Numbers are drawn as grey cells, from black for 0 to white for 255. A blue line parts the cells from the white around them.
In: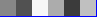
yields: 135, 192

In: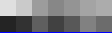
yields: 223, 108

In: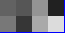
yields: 98, 220

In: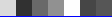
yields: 218, 86

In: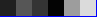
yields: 32, 219

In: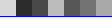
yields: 216, 168

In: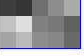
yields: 62, 105

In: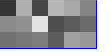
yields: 54, 152
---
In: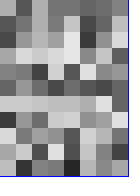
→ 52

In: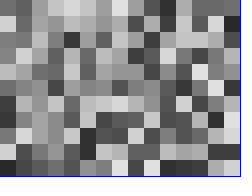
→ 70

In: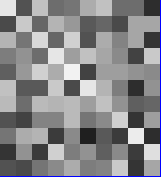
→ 74

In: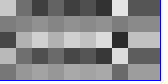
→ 151

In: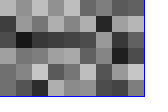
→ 84
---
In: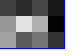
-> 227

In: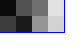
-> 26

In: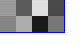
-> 173

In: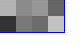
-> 121

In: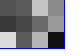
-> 70

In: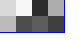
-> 77

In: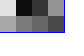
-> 123

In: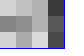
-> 142

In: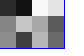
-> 199

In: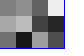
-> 187
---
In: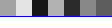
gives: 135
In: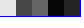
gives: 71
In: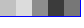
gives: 141
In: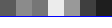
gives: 118
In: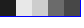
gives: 107
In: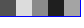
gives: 138
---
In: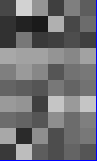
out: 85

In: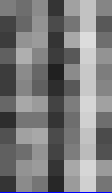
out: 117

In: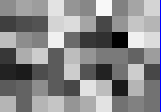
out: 114

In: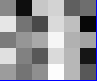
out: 88

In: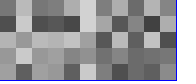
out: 139
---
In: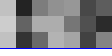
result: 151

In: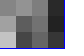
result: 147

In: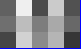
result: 75

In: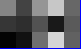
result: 149

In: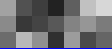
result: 95

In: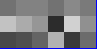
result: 114

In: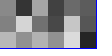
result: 65
